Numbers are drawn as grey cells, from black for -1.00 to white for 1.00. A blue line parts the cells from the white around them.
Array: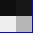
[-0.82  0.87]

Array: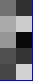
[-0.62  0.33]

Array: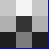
[ 0.56 -0.59 -0.76]

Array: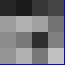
[-0.46  0.26 -0.05  0.17]

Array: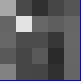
[-0.33 -0.26 -0.40 -0.45  0.02]

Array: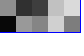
[0.71 0.63]

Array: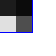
[-0.91  0.76]

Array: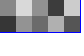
[0.60 0.38]

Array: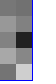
[-0.11  0.19]
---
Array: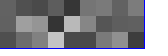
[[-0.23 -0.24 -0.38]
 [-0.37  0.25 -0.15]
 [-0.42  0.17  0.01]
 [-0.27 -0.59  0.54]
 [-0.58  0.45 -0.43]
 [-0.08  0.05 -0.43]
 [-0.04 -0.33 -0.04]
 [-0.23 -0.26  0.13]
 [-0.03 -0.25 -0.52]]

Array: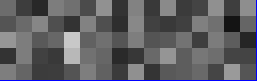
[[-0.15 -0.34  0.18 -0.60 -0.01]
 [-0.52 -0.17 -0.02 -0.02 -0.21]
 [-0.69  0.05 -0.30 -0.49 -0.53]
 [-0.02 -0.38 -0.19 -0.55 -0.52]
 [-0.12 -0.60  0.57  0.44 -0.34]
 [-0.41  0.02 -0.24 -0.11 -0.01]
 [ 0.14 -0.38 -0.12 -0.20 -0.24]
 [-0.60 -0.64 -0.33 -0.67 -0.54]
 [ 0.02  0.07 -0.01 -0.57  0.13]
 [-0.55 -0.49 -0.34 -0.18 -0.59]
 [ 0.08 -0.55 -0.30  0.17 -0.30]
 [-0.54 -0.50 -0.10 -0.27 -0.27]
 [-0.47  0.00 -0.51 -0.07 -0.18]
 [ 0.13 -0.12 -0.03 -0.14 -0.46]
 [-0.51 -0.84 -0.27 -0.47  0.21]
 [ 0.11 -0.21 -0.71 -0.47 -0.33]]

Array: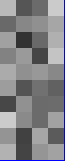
[[ 0.45 -0.18  0.26  0.02  0.34  0.23 -0.44  0.59  0.16  0.40]
 [-0.33  0.06 -0.61  0.21  0.13 -0.34  0.14  0.08 -0.49 -0.47]
 [-0.16  0.13 -0.18 -0.46  0.19 -0.11 -0.16 -0.16  0.30  0.17]
 [ 0.59  0.30  0.38  0.54  0.07 -0.24 -0.15  0.27 -0.29  0.27]]

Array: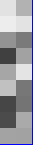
[[ 0.77  0.86  0.15 -0.50  0.30  0.51 -0.45 -0.41  0.28]
 [ 0.40  0.78 -0.04  0.27  0.79 -0.07 -0.09  0.33  0.27]]

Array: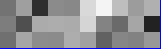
[[-0.10 -0.02 -0.12]
 [ 0.25 -0.38  0.30]
 [-0.64  0.34  0.10]
 [ 0.09  0.36  0.09]
 [ 0.07  0.34  0.36]
 [ 0.70  0.67  0.26]
 [ 0.91  0.03 -0.24]
 [ 0.49 -0.17  0.05]
 [ 0.22  0.30  0.02]
 [ 0.38 -0.73  0.19]]

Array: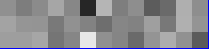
[[ 0.13  0.28  0.24]
 [-0.02  0.17  0.24]
 [ 0.09  0.16  0.30]
 [ 0.30 -0.05 -0.08]
 [ 0.06  0.14  0.05]
 [-0.70  0.02  0.81]
 [ 0.42 -0.14  0.13]
 [-0.01  0.05  0.04]
 [ 0.11  0.02 -0.17]
 [-0.28  0.25  0.16]
 [-0.17 -0.06  0.36]
 [ 0.37  0.38  0.14]
 [ 0.11  0.16 -0.29]]
